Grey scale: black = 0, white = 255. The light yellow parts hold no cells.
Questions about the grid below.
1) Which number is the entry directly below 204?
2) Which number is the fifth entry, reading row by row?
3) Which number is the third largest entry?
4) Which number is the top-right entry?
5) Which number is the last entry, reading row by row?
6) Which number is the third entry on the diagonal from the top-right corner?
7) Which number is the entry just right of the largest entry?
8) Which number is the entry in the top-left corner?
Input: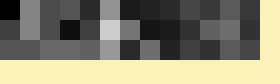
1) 153
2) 42
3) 146
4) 57
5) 70
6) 50
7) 117
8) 0

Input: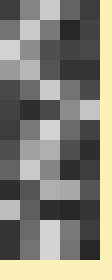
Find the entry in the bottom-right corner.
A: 39
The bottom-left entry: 52
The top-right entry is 60
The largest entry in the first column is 210
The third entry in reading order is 202
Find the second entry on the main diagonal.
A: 202
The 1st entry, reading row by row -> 60
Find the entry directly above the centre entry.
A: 73
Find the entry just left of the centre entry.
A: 120
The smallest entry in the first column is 46
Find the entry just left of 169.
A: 175

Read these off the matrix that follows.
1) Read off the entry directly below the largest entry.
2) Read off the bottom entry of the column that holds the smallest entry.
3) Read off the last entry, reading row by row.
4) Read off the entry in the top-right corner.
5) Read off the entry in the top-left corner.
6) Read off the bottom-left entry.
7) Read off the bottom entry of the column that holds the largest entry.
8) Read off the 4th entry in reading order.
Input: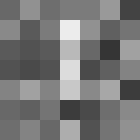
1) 185
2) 116
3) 145
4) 67
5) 104
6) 110
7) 173
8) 123

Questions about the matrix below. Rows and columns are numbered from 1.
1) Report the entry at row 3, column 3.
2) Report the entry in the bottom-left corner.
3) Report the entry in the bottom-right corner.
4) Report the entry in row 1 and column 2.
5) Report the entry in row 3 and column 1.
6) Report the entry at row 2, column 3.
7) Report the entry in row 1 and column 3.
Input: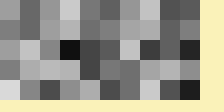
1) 134
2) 217
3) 29
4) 104
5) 158
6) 158
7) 150

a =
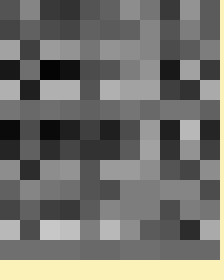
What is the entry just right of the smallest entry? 16
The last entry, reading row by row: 105
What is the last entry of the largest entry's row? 170
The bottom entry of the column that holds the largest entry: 111
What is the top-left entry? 84
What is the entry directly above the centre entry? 105
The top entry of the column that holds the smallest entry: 57
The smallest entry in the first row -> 50
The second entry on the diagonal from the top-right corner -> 125
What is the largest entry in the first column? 184
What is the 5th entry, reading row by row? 84
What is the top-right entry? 91
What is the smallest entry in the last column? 37
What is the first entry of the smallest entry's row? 24
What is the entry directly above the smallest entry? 155
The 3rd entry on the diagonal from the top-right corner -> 76
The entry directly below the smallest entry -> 176
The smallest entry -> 4
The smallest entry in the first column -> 10
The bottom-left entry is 111
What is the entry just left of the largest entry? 76

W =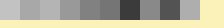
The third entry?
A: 180
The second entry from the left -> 168
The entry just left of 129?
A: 153

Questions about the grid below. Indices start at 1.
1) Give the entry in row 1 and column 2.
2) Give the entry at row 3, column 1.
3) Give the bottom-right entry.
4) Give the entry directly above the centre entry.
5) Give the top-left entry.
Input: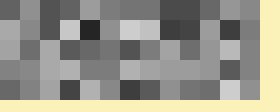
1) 144
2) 163
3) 144
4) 205
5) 98

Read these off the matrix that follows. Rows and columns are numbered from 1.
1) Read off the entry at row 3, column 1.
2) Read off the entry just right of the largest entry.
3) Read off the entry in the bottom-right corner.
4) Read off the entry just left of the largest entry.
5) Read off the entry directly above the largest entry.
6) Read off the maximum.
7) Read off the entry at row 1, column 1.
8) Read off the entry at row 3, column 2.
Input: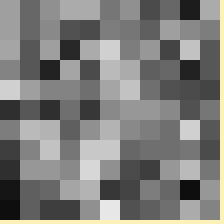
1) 165
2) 81
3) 131
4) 144
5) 55
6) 231
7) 159
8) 87

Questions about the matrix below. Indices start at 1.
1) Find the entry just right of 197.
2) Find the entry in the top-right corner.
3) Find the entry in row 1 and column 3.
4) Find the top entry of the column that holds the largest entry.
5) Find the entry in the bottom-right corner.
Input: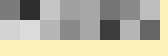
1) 160
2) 189
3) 197
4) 46
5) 102

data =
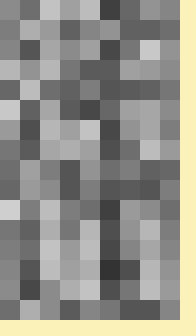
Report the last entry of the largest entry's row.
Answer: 110
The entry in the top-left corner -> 139
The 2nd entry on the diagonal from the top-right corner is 97
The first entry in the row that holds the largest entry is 207
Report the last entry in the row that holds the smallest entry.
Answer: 147
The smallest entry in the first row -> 64
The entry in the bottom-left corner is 110
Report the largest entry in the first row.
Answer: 194
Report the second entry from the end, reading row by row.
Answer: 85
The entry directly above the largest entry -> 103
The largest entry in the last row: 174
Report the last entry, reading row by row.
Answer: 133
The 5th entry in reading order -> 188
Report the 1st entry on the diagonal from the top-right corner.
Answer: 133
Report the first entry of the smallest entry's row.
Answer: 133
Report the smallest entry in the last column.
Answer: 103
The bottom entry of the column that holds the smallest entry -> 118
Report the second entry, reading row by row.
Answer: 110
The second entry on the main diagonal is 174
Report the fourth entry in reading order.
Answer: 160
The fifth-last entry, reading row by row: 133
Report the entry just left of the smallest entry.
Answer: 174
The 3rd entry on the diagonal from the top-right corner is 118
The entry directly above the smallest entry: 72
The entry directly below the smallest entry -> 79
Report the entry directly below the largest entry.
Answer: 118

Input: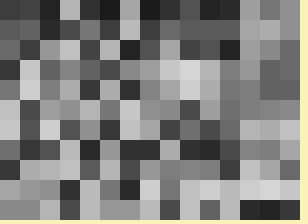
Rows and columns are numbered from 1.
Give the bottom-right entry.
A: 55
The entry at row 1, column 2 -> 67
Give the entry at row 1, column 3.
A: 35
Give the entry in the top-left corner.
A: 61
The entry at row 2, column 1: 90
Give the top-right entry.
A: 144
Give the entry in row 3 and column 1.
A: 105
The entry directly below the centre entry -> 165
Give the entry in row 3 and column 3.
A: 151
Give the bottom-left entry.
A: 137
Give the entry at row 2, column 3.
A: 42

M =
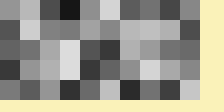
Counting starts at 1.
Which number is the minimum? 22
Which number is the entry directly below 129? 169
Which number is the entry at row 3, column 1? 99
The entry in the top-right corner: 135
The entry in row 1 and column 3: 77
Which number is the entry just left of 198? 63
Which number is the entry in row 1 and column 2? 184
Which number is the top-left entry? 149
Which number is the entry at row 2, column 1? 84
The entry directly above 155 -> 191
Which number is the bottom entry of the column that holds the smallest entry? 50
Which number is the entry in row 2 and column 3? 129
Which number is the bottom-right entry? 198
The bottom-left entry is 122
